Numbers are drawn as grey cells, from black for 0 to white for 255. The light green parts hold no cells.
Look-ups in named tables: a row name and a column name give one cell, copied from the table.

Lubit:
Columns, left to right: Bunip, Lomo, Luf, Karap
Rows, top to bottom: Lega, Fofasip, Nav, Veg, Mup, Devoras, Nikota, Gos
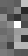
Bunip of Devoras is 122
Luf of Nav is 51
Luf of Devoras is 162
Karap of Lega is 193
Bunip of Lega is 103
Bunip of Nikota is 110
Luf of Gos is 89
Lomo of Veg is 140
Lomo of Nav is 71
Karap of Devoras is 47
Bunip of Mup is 108

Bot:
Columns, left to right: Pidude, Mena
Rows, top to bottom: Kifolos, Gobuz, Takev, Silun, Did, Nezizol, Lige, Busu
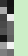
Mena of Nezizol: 96
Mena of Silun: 104
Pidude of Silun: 73
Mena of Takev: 235
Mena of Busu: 110
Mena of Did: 104
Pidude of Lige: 162
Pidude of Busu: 127
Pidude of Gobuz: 171
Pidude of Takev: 65
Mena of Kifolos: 19
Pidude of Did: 82
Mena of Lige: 243

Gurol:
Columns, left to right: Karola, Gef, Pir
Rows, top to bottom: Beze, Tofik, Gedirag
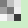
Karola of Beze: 124
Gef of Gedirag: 211
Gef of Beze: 193
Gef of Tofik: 119
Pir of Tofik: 238
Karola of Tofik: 160
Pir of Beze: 230
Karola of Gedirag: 245
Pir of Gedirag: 59
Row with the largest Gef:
Gedirag

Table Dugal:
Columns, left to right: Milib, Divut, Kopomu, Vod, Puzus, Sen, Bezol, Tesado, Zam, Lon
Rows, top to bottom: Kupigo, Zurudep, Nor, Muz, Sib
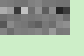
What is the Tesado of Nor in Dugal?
121
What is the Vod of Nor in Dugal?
122
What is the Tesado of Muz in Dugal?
110
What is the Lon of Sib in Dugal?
122
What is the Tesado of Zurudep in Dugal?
140
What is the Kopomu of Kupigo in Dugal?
117
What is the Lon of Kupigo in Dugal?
114
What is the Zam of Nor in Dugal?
129
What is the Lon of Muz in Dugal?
143
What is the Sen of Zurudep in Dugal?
146
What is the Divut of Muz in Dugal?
138
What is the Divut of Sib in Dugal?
109
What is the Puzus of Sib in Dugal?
128

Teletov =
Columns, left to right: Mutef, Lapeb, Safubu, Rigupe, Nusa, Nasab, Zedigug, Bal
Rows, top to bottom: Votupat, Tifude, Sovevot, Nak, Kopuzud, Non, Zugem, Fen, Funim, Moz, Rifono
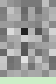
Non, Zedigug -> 121
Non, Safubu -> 170
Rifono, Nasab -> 167
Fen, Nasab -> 115
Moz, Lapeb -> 116
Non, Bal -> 178
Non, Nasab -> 185
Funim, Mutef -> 200
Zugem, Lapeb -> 145
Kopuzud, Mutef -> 110
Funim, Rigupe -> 226
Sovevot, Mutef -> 130
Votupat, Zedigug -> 191
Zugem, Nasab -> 156
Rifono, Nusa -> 168

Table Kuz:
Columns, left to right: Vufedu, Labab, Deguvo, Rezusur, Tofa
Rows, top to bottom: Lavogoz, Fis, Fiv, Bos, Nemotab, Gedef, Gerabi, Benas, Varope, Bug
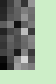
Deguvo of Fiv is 96
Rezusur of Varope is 213
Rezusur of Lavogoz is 52
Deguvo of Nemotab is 87
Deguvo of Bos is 16
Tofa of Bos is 120
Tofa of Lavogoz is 149
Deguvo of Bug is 158
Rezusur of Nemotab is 189
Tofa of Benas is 57
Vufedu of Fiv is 42
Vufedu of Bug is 4
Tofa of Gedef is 132
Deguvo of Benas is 26

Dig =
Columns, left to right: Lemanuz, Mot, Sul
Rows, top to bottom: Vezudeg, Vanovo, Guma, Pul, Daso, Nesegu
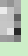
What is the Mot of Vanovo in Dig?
195
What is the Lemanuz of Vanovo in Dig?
235
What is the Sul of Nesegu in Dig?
122
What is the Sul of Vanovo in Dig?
169
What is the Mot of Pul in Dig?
197
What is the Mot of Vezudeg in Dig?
148
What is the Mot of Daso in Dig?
227
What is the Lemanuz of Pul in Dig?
198
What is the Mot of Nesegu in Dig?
152
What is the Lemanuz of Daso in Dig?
197
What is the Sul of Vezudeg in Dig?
173
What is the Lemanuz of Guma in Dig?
196
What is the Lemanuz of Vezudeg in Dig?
163
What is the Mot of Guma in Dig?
193
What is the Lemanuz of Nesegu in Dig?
156

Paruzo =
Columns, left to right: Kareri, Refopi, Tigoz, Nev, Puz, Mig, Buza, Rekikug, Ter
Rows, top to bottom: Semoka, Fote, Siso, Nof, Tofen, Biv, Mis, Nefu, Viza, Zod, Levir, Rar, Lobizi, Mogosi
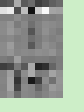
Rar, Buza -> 141
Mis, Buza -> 144
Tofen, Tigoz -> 139
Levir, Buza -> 127
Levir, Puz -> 170
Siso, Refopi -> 128
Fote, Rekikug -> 164
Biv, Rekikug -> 128
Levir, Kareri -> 131
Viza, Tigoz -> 159
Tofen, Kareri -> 139
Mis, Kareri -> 139
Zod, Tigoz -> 122
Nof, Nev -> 136
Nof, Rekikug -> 138
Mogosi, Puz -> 133
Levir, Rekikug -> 164
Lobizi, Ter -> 146
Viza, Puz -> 121

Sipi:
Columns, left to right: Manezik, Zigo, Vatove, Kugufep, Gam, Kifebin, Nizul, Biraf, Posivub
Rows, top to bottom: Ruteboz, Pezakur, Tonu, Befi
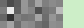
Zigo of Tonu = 50
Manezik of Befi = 136
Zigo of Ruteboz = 74
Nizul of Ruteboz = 127
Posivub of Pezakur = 186
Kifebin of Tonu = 164
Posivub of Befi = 139
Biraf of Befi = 143
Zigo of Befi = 164
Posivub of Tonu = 125
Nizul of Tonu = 109
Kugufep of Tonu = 116
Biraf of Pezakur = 124
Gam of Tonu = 120
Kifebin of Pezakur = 80
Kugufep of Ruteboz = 151
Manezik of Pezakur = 126
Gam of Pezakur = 135
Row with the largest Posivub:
Pezakur

